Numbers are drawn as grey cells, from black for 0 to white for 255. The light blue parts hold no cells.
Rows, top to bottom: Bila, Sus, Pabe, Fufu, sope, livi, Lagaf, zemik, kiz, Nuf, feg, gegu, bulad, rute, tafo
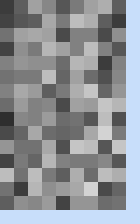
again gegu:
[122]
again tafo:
[149]
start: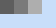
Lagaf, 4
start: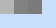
gegu, 4

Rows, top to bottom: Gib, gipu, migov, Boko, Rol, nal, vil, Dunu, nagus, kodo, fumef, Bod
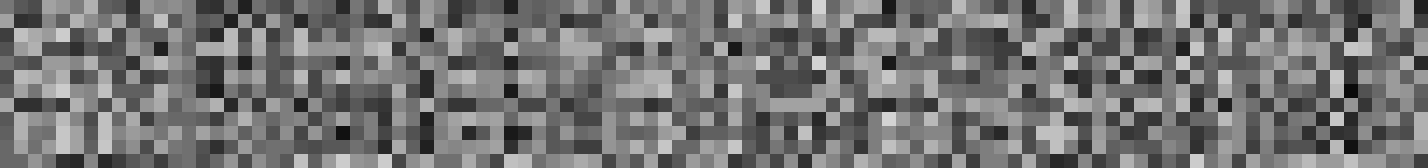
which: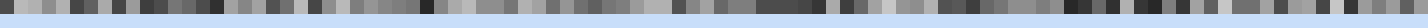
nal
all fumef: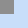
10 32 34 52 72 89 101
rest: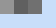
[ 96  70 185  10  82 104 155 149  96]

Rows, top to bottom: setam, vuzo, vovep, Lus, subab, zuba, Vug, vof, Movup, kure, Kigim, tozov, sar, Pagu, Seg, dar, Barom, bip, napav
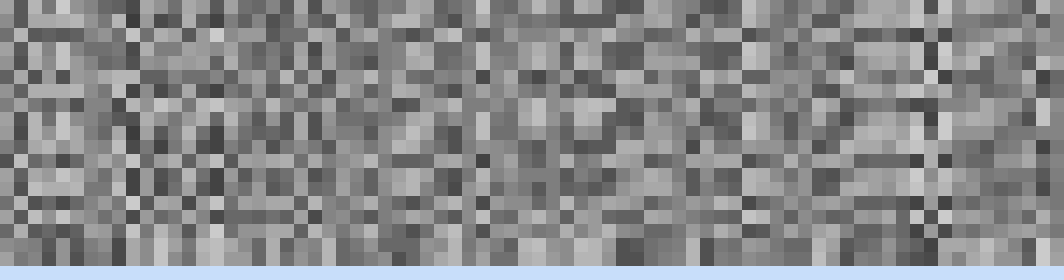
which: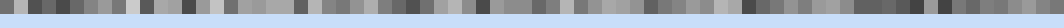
Seg
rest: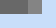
[189 120 120 154 174 154  89 168 154  97  89  89 154 140 132 112  97  89
  89 195 174 132  89 132 126  97 104 168 174 174 161 189  74 203 140 168
 181 140 112 104 140 140]
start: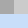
sar, 65
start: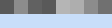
sar, 50
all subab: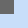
8 19 26 32 44 57 60 71
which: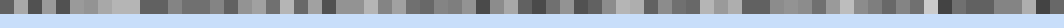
zuba

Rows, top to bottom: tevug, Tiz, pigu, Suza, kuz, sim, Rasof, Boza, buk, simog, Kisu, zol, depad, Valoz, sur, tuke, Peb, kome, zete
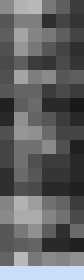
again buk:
[41]
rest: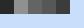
[41]
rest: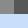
[94]
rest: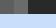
[25]
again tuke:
[171]

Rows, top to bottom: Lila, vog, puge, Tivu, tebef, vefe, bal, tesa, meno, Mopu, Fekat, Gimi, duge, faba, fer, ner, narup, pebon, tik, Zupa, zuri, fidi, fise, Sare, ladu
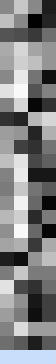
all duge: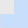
2
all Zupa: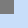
1 3 4
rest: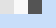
[130]
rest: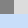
[157 157]
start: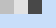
Gimi, 1
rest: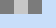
[123]
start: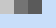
faba, 2

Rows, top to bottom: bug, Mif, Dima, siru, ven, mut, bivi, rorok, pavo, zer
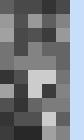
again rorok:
[124]
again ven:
[131]
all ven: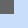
5
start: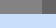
ven, 2
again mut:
[204]
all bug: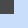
2 3 5

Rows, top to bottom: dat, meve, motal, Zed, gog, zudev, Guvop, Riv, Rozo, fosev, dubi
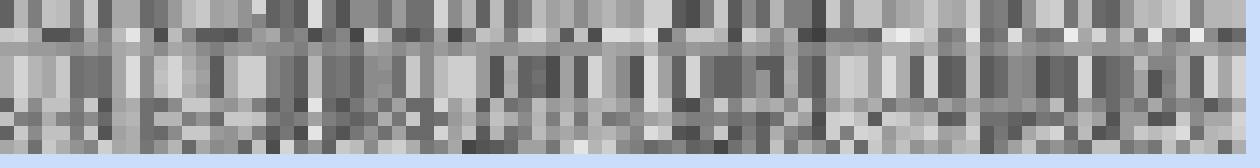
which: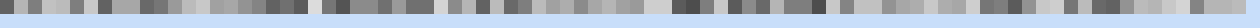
meve
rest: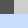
[126 212 206 154 181 187 212 161 167 206  91 118  91 167 193 212 105 187
  84  98 154 200 187 200 220 112 181 187 206]

